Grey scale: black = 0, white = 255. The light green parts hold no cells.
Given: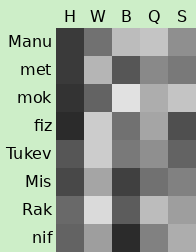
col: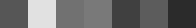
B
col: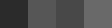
H
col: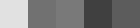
B
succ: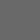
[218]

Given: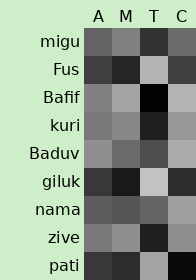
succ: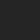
[179]
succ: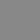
[31]
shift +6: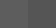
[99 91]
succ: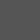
[100]
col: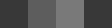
A
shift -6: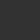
[44]

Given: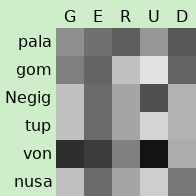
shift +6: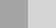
[171 218]
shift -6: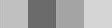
[186 100 159 206]
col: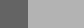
D
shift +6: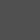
[86]

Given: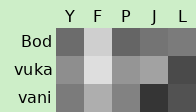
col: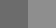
Y
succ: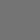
[123]
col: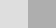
F
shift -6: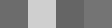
[102 201  95 110]
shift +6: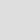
[228]

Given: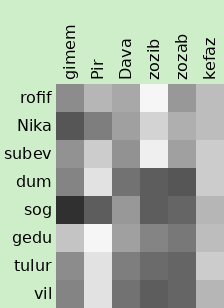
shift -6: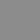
[134]
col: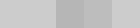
kefaz
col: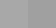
Dava
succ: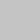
[246]
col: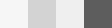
zozib

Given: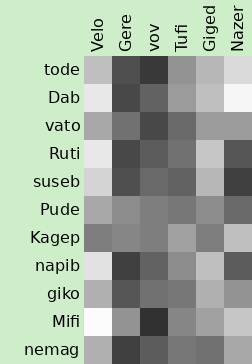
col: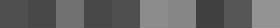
Gere
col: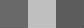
Nazer
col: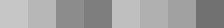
Giged
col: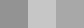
Nazer
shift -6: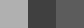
[170  58  86]
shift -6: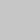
[192]

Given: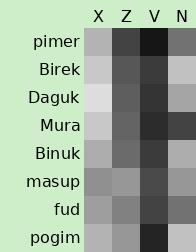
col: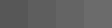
Z
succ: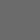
[59]
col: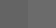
Z
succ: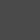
[151]
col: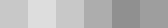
X
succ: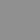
[151]

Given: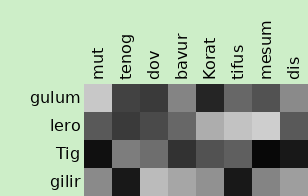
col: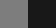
tenog
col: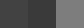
tenog
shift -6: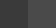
[52 68]
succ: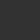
[82]
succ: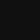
[125]

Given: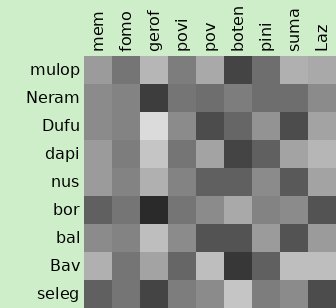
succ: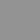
[76]
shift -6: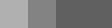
[170 125  90  90]
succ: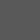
[163]
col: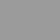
mem
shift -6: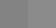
[125 133]
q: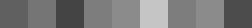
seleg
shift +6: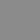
[145]

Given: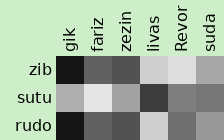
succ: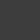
[126]
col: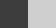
livas
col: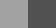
zezin

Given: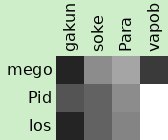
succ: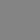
[255]
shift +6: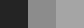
[ 42 146 171]

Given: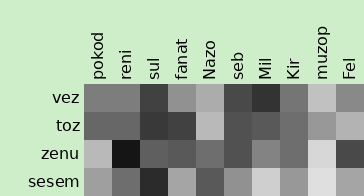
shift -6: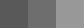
[ 83 104 146]
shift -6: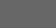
[97 97]
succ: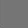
[193]
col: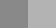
Fel
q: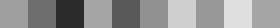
sesem
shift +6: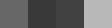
[109  63  71 191]
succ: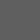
[89]

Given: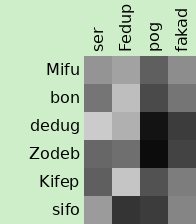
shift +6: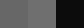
[109 117  18]
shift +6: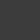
[66]
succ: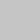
[82]
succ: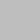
[74]
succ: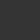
[60]
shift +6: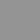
[154]

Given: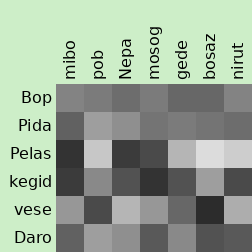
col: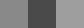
pob
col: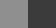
Nepa

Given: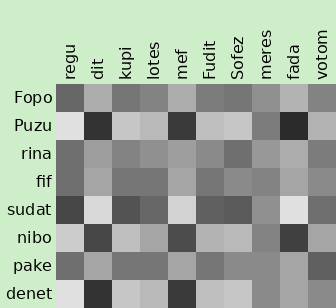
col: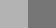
Fudit
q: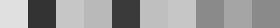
denet

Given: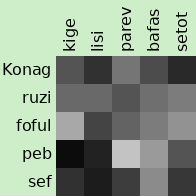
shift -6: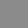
[133]
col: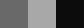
kige
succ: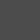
[41]
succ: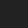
[195]
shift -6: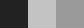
[ 28 189 148]
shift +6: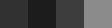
[ 55  34  67 145]

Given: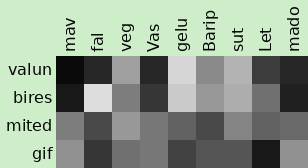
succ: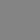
[98]
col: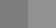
mav
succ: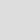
[125]
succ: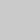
[152]
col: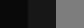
mav

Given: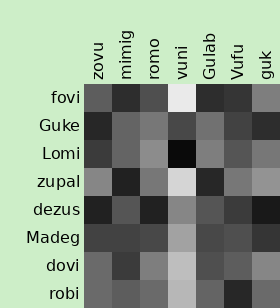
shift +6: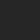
[45]
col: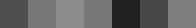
romo
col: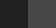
romo
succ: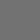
[66]

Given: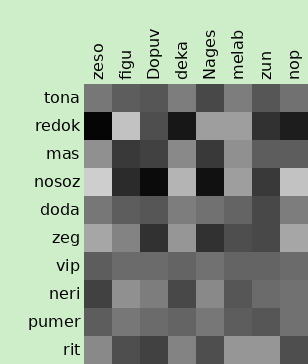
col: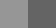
deka
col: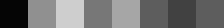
zeso

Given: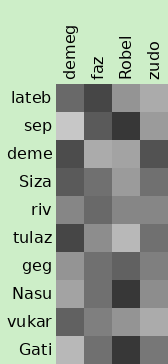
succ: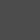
[171]
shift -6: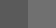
[ 84 106]
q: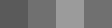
Siza
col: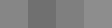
zudo
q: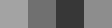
Nasu
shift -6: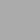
[165]
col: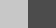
demeg

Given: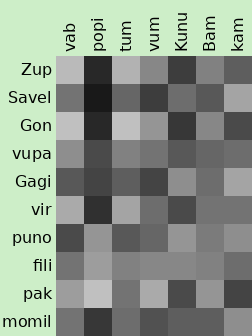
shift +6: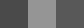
[ 80 155  94]
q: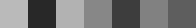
Zup
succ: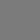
[142]
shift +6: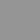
[155]
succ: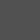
[94]

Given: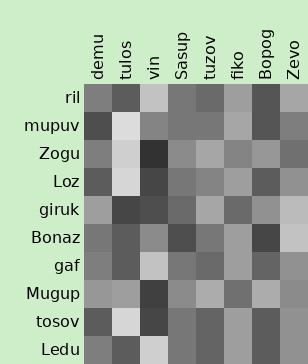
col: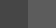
tulos
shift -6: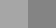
[160 126]
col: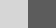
tulos
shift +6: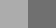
[178 118]
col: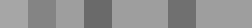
fiko
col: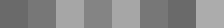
tuzov

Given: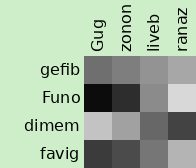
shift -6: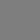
[120]
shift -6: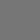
[112]

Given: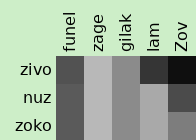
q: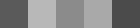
nuz
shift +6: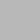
[190]
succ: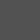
[184]

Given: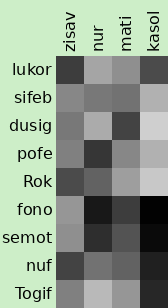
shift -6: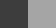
[ 55 159]
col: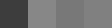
zisav
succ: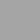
[143]
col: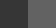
nur
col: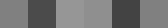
zisav

